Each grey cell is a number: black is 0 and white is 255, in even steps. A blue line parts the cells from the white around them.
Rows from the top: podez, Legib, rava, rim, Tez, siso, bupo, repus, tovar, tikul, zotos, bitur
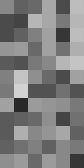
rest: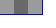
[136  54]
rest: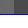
[161]
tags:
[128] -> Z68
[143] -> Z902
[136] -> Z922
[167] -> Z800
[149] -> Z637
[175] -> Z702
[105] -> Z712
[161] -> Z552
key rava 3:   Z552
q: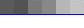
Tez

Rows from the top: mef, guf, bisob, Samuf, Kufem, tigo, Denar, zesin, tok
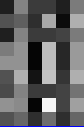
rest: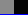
[245  67 160]
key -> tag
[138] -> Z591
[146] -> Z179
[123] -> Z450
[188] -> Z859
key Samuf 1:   Z179
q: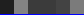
bisob
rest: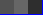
[109  46 102]

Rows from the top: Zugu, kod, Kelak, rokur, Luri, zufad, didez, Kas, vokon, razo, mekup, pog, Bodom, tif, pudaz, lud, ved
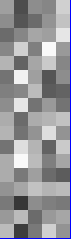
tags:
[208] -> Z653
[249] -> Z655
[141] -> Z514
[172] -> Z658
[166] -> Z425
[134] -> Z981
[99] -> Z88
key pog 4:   Z425
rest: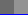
[194]
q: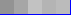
tif

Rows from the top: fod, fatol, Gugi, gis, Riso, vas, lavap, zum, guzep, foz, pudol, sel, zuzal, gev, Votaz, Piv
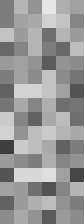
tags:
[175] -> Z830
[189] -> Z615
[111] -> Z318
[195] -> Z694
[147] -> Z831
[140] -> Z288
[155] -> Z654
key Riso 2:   Z831
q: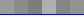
sel
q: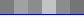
vas

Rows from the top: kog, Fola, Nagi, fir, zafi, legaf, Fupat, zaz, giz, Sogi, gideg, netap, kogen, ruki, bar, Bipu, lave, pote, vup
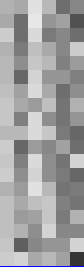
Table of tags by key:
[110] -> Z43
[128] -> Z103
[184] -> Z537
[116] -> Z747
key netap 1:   Z103
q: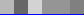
legaf
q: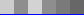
kogen
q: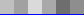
Fupat
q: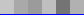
zaz

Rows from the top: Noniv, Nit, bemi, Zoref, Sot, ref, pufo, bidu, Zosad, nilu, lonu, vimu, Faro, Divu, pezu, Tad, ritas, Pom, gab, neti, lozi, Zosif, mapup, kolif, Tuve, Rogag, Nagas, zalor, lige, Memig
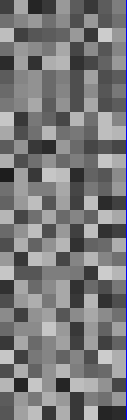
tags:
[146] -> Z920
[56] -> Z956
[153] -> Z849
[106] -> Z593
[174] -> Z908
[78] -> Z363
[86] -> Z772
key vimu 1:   Z363
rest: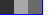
[139 168  49 106  78 120]
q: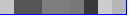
neti

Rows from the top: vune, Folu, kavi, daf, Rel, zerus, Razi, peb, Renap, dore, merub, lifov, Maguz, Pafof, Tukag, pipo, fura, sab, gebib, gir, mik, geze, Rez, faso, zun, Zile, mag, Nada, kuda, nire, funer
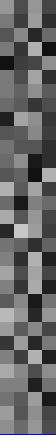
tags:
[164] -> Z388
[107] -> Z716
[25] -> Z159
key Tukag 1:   Z159
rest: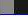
[115]
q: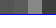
dore

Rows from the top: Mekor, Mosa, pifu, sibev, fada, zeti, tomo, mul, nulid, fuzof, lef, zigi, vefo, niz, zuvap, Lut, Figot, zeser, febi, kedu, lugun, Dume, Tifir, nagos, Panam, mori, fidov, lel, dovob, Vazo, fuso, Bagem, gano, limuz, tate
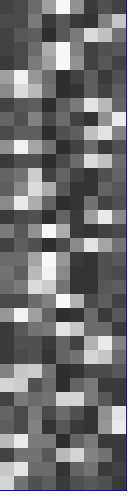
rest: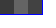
[178 234 130]
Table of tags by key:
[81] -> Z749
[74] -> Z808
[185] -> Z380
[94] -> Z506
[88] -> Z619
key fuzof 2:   Z506

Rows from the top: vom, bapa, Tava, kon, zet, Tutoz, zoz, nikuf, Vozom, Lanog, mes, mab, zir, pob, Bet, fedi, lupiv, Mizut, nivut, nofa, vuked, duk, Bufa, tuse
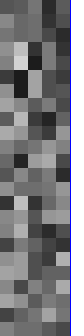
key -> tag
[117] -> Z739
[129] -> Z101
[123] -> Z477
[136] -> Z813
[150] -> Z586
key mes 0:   Z101
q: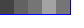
Bufa

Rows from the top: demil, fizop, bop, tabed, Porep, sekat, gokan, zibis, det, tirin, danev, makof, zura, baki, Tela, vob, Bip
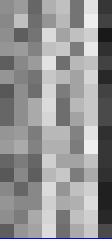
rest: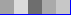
[74]
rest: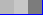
[170  48]
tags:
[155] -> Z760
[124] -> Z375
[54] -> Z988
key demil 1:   Z760

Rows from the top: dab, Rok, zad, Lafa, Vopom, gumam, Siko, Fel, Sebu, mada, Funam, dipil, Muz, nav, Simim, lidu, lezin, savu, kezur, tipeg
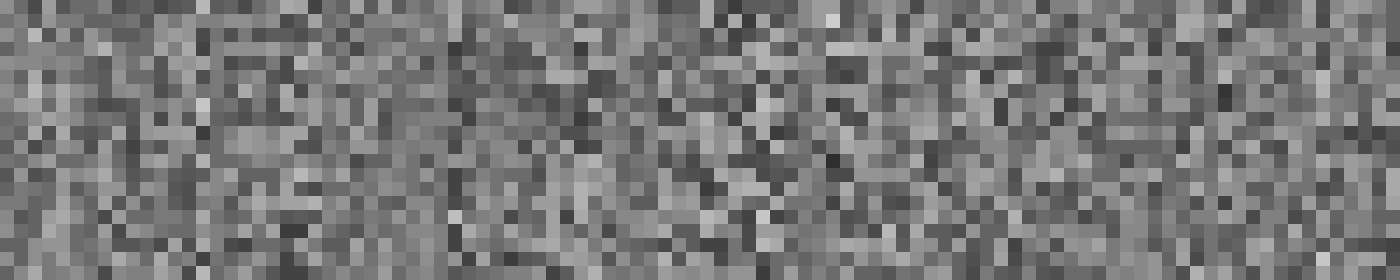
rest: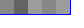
[107 142  80 121  80 128 107  99  80  86  80 156 128  92 162 156 136  92
  99  80 128  99 142 162 162 121 177 169 156 136 136  74  86  86 148 107
 107 136 162  99  86  92 121  74  80 107  74  92 142  86 142  99 162 162
 142 136 142  80 121 156 148 115  99 107 128 121  74 148  99 107 142 107]
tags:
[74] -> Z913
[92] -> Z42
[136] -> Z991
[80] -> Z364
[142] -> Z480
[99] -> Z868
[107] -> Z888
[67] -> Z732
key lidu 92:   Z913

